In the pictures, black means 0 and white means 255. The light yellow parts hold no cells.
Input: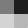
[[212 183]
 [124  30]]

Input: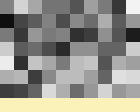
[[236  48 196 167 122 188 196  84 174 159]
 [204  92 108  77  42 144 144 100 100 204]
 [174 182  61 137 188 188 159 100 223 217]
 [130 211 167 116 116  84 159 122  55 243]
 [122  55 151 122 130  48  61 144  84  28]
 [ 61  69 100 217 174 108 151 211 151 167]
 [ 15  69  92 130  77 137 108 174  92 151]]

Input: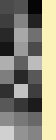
[[208 147 132]
 [175  96 188]
 [140 120 104]
 [126  40  88]
 [ 88  55  27]
 [ 75  82   5]
 [ 62 132  34]
 [ 48 195  62]
 [ 40 168 112]
 [ 21 155  75]]

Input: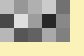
[[191 151 176 203 113]
 [183  86  98 169 128]
 [ 72 222 157  39 136]]

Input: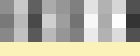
[[143 200  96 171 150 128 226 178 214  81]
 [136 193  89 185 150 128 234 178 220  81]
 [121 185  73 207 158 115 247 171 253  52]]

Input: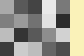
[[189  52  89 141 210]
 [169  89  68 233 121]
 [127 154 114 225  44]
 [ 60 204 189 101  76]]

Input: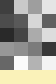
[[151 143 123  56]
 [103 251 179 243]
 [ 76  89 215  96]
 [ 63 201 158 229]
 [ 41  69 171 221]]
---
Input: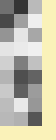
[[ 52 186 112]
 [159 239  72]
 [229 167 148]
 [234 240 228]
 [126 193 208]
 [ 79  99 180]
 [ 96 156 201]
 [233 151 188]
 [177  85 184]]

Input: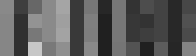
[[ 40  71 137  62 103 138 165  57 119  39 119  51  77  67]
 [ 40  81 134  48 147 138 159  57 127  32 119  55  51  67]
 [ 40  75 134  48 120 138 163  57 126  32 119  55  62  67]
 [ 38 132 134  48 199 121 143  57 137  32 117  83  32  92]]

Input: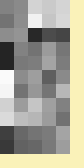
[[202 212 130 138 211]
 [197 215 115 141 241]
 [ 76  69 141 148  40]
 [155 118  36 130 115]
 [164 124  36 121 125]
 [ 95 138 250 140 158]
 [117 183 245 115 151]
 [160 129 209 156 197]
 [156 113 218 189 182]
 [123 164  63 104 116]
 [121 157  57  98 103]]

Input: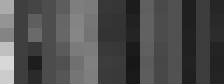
[[ 60  38 171  63  69  77  93 126 123  55  54  28  95  74  81  31]
 [ 60  41 148  63  94  77 102 132 118  53  51  33  97  76  80  31]
 [ 60  44 132  63 106  77 103 134 115  51  50  36  97  76  80  33]
 [ 60  36 192  63  56  76  91 123 124  57  55  27  95  73  81  32]
 [ 60  34 216  62  29  76  80 112 128  60  59  23  91  71  80  34]
 [ 60  35 204  62  42  76  86 117 126  58  57  25  93  72  81  32]]

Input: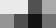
[[ 81 170 234 234]
 [ 19 113 149  79]]

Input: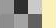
[[ 46 202 154]
 [164  97 142]]

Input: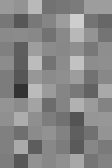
[[157 157 154 147 185 114 118 123]
 [116 103 119  87 120 133 157 206]
 [148 116 138 139 136 114 137 184]
 [120 142 128  94 158 139 136 143]
 [141 143 140  93 188 115 140 194]
 [114 136 124  86 151 139 143 157]
 [ 98 169 124  50 187 155 133 120]
 [155 131 148 139 163 108 132 177]
 [150 151 144 173 143 125 113  84]
 [113 148 128 111 139 146 130  95]
 [135 122 128 170  93 136 124  90]
 [117 130 125  87 146 136 144 168]]

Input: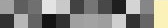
[[212 134 162  94 112 227 201  66 117  72  31]
 [ 50 101  50 183  99  20  49 160 163 158 207]]

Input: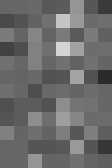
[[ 87  58 102 102 105  88  91 149]
 [107 110  74  83  99 113 196 153]
 [122  97 123 101 133 100 122  90]
 [109 110  66  78 129 112 212 162]
 [113 101 113 103 129 102 113  98]
 [ 82  43 102 100 105  82  85 164]
 [109 102 111 103  78 104 108 100]
 [114 103  80  92  92  82 141 116]
 [107 108  85  93 141 110 158 134]
 [127  95 128 101 110  99 126  87]
 [ 85  55 102 102  85  85  89 153]
 [101  95 103 103 150 101 101 113]]
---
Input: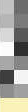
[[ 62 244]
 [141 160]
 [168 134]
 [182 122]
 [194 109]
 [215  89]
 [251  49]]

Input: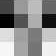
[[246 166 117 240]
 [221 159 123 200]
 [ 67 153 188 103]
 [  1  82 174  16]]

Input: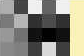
[[122 181  49  77  49]
 [136 128  62 216  62]
 [151 114  17   2  17]
 [173  69 239 100 239]]

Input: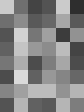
[[ 76 218  97 152 133 103]
 [ 83 210 118 160  60 146]
 [ 97 196 152 140 188  68]
 [ 83 181  97  89 181 125]
 [118 173  76 125 167  76]
 [133 160 188 188 146 181]
 [111 140  89 103 167  89]
 [203 111  68  83 203  46]]

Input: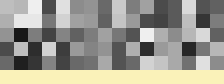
[[175 231 231 119 210 161 154  97 196 154  75  67  90 190  53 125]
 [ 75 190  45 210  61 154 132 147  83 175  45 154 169  39 119 183]
 [190 183 239  75 224 140 147 105 202 125 161  75  90 217  83  97]
 [105  31  53 132  67 105 113 169  83 105 210 196 169 113 224 140]
 [147  23 125  67 132  97 125 161 119  83 239 175 140 183 217  97]]

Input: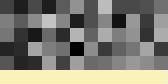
[[126  92 140 195 134  30  80 134  18 152  58 159]
 [118  50  24 106  43 180  98 172 126 146  50 172]
 [ 36  43 165 126 112   2 140  58  98 118 165  58]
 [ 86  36  43 159  65 159 106 112 134 152 140 118]
 [ 65  30  73  30  92 146  80 188  73  73  80 112]]

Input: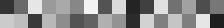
[[203 190  57 184 141  83  98 176 147  43 210 127 197 127 230  30]
 [ 51 106 230 154 169 135 243  83 218  36  64 224 113 161  77 119]]
